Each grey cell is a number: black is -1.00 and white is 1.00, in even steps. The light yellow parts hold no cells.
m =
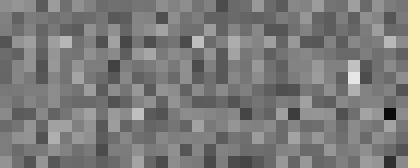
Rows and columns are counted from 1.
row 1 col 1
0.11
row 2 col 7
-0.17
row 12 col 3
0.15
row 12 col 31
-0.17
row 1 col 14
0.11
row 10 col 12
0.50
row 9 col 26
0.26
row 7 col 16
0.12
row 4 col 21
0.11
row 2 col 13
0.03
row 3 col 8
0.13
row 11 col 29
-0.18
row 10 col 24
0.25
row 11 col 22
0.01
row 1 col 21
-0.14
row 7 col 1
-0.20
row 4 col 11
-0.44
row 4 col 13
-0.38
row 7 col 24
-0.20
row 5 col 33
-0.07
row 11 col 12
-0.05
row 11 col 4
-0.19
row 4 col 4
-0.16
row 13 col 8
-0.04
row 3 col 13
0.12
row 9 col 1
-0.02
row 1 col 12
-0.08
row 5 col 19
-0.30
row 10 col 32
0.18
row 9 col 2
-0.11
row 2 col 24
-0.03
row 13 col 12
0.13
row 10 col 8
0.26
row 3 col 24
-0.33
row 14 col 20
-0.41
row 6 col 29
0.01
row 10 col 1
0.08
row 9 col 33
-0.18
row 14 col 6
-0.15

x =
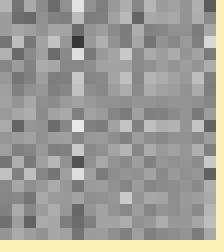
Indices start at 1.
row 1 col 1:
0.41
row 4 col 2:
0.48
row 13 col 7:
0.58
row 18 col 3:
0.06
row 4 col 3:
-0.06
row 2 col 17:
0.36
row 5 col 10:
0.29
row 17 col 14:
0.29
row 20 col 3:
0.24
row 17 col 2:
0.07
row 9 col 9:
0.14
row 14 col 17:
0.10
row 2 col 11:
0.44
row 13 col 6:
0.01
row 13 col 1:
0.25
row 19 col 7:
-0.15
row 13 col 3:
0.04
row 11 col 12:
0.02
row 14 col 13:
0.02
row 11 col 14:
0.38
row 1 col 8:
0.14
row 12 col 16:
0.14
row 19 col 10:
0.28
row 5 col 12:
0.09
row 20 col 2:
0.33
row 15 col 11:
0.16
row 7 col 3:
0.02
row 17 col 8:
0.12
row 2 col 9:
0.00
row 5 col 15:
0.34
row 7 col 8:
0.04
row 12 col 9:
0.21
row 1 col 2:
-0.10
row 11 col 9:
-0.03

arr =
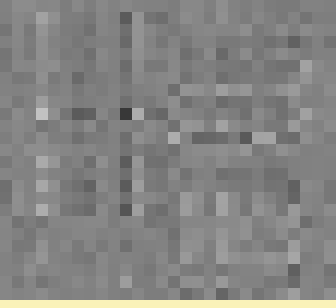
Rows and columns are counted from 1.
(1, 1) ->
0.01
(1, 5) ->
0.06
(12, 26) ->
0.12
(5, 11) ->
-0.05
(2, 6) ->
-0.01
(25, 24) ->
0.09
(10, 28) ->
0.06
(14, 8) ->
-0.13
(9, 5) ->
0.06
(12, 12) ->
0.12
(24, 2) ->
-0.06
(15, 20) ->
-0.09
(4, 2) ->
0.06
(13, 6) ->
0.05
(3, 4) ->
0.16
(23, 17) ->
-0.05
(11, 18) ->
0.00
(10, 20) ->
-0.02
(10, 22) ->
0.08
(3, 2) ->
0.07
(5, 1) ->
-0.08
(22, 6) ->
0.00
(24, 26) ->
0.04
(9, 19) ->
-0.15
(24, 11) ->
0.23
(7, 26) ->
0.16
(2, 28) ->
-0.01
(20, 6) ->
0.02
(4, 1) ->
0.00
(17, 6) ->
-0.01
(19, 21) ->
0.13
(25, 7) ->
0.02
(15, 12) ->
0.12
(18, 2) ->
0.11
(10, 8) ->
-0.25
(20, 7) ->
0.05
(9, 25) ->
0.09
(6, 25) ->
-0.11
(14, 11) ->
-0.28
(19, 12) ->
0.06

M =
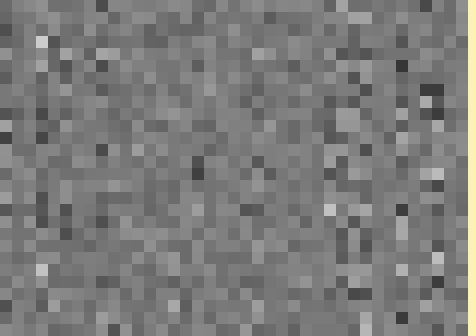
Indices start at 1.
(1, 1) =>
-0.16
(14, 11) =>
-0.07
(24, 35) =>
0.04
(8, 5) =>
0.03
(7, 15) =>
-0.09
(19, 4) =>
-0.39
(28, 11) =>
0.14
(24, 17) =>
-0.16
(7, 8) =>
-0.17
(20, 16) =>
0.05
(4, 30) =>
-0.23
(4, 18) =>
0.09
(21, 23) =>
0.04
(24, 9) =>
-0.32
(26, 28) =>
-0.13
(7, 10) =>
-0.09
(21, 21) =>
-0.07
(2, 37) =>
-0.13
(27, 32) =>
-0.02
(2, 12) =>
0.10
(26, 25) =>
0.09
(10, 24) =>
0.00
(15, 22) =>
0.10
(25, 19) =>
0.06
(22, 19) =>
-0.12
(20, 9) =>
-0.12
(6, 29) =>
0.18
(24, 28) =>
0.05
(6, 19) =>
-0.04
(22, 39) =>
0.04
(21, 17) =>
0.09
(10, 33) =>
-0.01
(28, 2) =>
0.03
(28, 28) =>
-0.07
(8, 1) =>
-0.06
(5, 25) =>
0.07
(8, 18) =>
0.19
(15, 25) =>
0.01

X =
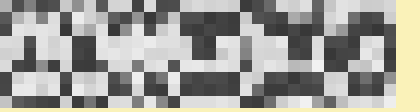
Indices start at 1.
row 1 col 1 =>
0.39
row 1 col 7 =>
0.12
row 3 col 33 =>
-0.39
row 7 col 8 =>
0.56
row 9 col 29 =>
0.49
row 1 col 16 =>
0.62
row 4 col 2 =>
0.70
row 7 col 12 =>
0.86
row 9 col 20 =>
0.73
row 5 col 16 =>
0.70
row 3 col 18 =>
-0.44
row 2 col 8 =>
0.65
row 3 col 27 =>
-0.46
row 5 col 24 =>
0.67
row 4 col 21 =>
0.09
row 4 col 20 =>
0.77
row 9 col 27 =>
0.27
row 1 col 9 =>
-0.31
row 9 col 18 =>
0.74
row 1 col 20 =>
0.62
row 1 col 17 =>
0.70
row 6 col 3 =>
-0.50
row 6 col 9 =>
-0.32
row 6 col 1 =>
0.71
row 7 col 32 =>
-0.43
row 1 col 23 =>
-0.18
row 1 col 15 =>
-0.40
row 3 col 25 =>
-0.45
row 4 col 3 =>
-0.37
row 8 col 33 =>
0.65
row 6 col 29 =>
-0.50
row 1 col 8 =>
0.63
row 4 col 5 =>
0.65
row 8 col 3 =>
0.83
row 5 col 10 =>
0.80
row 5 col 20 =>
0.74
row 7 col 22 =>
0.61
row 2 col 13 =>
-0.55
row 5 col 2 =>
0.66
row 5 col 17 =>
-0.44

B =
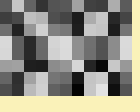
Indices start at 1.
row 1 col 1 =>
-0.27
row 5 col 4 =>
-0.18
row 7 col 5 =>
-0.08
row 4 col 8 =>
-0.12
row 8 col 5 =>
-0.24
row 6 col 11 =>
0.19
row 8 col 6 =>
-0.33
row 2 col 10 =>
-0.69
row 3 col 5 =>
0.00
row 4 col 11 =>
0.71
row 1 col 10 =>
0.36
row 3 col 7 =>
-0.76
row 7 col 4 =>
0.61
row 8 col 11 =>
-0.34
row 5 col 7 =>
0.12
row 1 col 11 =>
-0.29
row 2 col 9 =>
0.56
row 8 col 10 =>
-0.88
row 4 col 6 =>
0.72
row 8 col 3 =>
0.46
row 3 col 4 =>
0.63
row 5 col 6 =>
0.71
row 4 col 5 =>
0.66
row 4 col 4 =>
-0.17
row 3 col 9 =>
0.54
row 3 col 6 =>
-0.06

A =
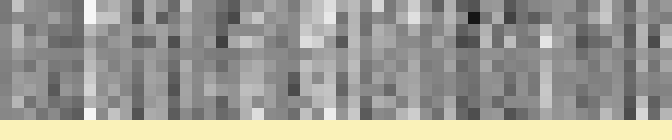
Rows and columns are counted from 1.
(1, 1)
-0.05
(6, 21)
0.27
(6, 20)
0.08
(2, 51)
0.56
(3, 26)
0.57
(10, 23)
0.08
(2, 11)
0.17
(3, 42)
-0.13
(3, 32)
0.38
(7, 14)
0.24
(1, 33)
-0.05
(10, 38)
0.42
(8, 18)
0.40
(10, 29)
0.17
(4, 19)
-0.49
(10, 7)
-0.27
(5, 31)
0.07
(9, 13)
0.19
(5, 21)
0.12
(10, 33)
0.04
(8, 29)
-0.21
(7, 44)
0.11
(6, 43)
0.04
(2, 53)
-0.06
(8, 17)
0.07
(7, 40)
-0.11
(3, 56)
0.36
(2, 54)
0.20
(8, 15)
-0.35
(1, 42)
0.20
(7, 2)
0.24
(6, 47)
0.13
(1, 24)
0.17
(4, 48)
0.09
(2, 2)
0.08
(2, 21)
0.31
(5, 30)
0.37
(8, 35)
0.31
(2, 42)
0.35
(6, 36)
-0.03
